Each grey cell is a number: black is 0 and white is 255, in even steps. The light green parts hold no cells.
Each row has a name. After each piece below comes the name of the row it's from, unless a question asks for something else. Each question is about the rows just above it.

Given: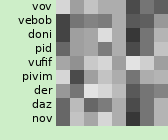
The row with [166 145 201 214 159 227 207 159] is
vufif
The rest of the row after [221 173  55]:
[117 180]
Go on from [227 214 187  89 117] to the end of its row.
[131]
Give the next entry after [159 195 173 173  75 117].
[95]

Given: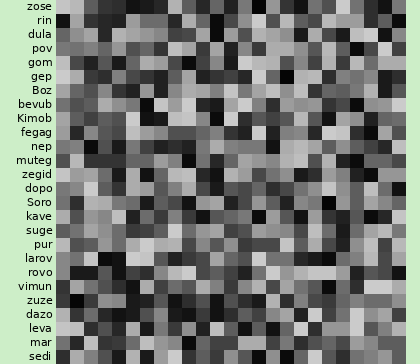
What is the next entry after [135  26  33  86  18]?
[46]
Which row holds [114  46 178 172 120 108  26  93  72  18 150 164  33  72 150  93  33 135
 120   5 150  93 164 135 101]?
Soro
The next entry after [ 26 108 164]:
[184]
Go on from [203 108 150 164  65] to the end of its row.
[ 80 156 143 135  72 190 108  26 108 164 184 120]
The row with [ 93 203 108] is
suge

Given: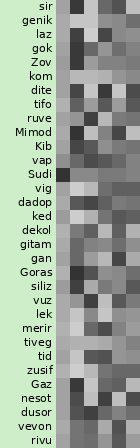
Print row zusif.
[177 205 184 116 104 104]
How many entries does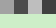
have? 4
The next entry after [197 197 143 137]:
[110]
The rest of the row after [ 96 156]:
[ 88 156  88]
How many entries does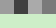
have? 4

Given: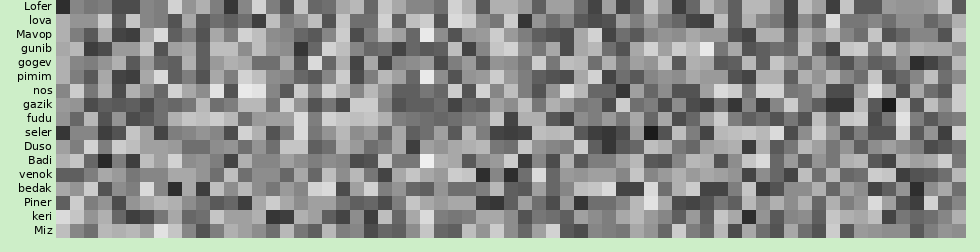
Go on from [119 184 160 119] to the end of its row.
[148  95 141 160 141 126  76  89 111]
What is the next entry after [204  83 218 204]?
[141]

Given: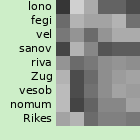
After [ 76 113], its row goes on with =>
[142 163 156]
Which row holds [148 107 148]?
vel
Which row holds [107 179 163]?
fegi
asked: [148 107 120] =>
riva
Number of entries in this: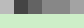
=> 6
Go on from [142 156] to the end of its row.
[163]
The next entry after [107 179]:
[163]

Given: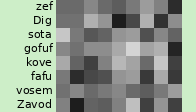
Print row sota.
[198 121  87  99 148 156  80 135  99]
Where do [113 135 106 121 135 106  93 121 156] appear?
vosem
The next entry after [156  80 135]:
[99]
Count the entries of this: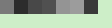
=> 7
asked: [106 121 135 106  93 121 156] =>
vosem

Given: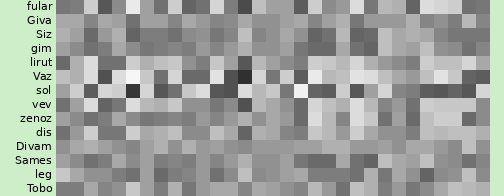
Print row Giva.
[168 168 133 168 160 113 160 160 133 168 153 133 139 168 145 145 160 168
 133 160 176 119 153 153 153 176 133 145 125 184 133]
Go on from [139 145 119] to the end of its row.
[133 191 133 145 168 145 100 113 184 100 106 191 168 176 168 133 119 119
 119]
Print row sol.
[160 205  93 213 205  55 213  87 113 199 220  87  81 220 184 199 119 240
 100  93 205  87 160 213 133 125  93  87 100  87 213]
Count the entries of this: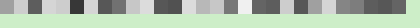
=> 29
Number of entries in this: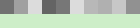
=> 10
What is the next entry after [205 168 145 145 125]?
[191]
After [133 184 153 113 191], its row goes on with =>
[176 125 153 119 139 168 191 184 176]

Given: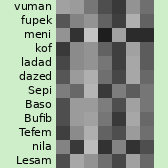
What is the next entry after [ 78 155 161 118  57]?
[167]
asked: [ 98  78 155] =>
Tefem
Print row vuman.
[161 155 118  78  57 147 111]
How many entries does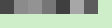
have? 7

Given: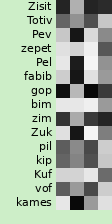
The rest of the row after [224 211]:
[239  87]
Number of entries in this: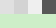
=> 4
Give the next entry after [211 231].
[107]
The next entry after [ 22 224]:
[154]
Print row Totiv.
[100 146  80 199]
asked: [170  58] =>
zim
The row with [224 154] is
fabib

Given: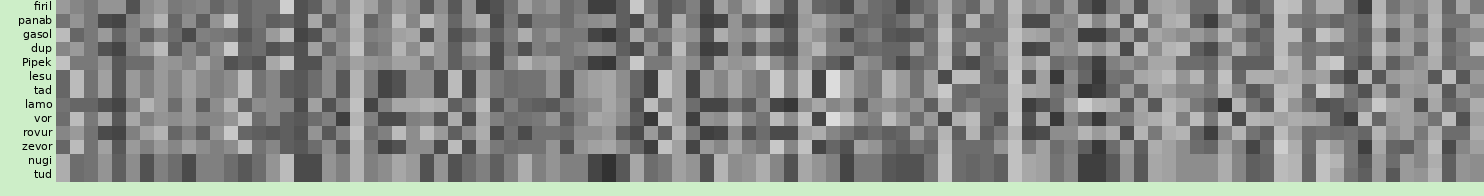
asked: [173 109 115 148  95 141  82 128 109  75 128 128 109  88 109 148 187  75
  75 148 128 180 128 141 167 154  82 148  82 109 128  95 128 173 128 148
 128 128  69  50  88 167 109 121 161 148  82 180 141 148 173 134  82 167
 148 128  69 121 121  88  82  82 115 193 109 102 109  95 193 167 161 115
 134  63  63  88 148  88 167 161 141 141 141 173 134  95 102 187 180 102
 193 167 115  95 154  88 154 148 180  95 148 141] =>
tud
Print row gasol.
[187 102 121 154 102 134  95 128 109  75 128 121 115  88 109 154 187  69
  82 148 128 180 128 134 161 167  82 154  82 102 134  95 128 173 128 148
 121 121  69  56  88 167 109 128 161 148  82 173 148 141 180 128  82 167
 148 121  75 115 128  88  82  88 115 193 115 109 109 109 193 167 161 121
 141  63  63 102 154  95 167 154 141 154 134 180 128  95 109 187 187 102
 193 173 115  95 161  88 154 141 173  95 134 141]

